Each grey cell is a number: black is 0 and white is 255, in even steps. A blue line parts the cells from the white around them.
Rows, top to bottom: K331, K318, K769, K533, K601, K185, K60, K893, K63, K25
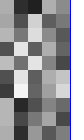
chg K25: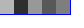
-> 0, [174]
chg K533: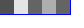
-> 2, [94]
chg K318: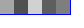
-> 4, [120]
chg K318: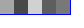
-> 1, [80]
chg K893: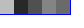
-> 0, [182]

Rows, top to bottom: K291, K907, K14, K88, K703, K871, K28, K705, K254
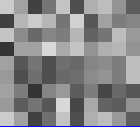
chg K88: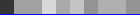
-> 8, [182]
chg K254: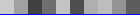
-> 8, [153]
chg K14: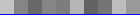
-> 1, [139]
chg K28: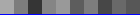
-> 0, [161]

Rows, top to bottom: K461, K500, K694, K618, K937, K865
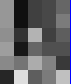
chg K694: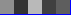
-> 2, [179]
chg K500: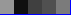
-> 3, [72]
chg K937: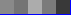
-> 3, [131]
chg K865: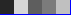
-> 1, [222]

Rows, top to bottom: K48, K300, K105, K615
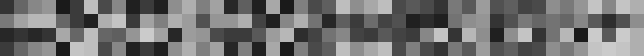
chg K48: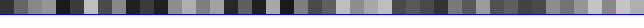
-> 40, [121]
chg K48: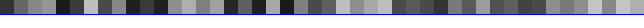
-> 41, [149]

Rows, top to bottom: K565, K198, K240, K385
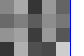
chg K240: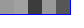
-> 0, [147]
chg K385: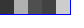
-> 3, [73]
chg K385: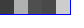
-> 0, [53]
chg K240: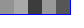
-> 1, [161]
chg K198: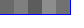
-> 4, [119]
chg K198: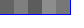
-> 0, [106]
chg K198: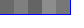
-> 2, [92]

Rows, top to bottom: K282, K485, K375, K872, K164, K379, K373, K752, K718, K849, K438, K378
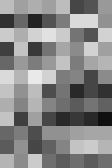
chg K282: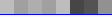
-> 7, [153]
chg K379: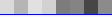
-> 2, [233]

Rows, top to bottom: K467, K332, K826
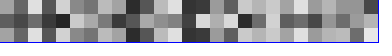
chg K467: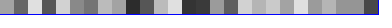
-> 17, [202]
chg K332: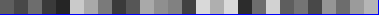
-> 21, [109]
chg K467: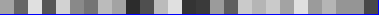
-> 10, [86]
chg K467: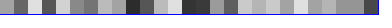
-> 22, [155]

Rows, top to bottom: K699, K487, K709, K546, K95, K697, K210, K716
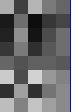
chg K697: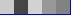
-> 1, [76]
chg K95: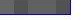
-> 4, [88]
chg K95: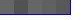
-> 2, [96]
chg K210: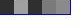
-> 3, [116]
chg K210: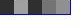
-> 4, [138]
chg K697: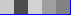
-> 3, [152]

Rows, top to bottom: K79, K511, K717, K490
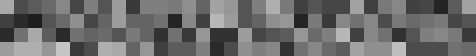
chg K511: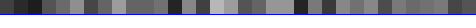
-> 19, [143]
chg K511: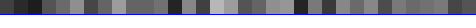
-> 25, [113]
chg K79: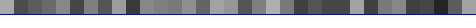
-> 10, [127]
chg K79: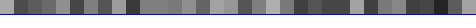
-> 4, [135]

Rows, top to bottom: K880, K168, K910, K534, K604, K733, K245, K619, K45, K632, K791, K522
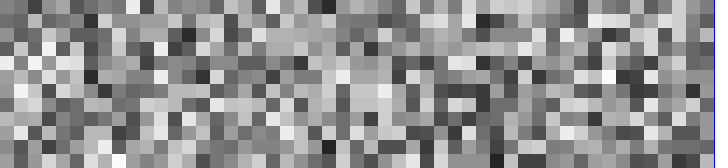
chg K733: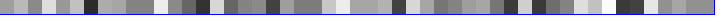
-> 36, [66]
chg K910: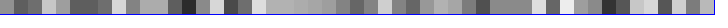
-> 43, [58]
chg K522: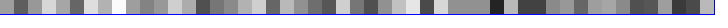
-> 36, [193]

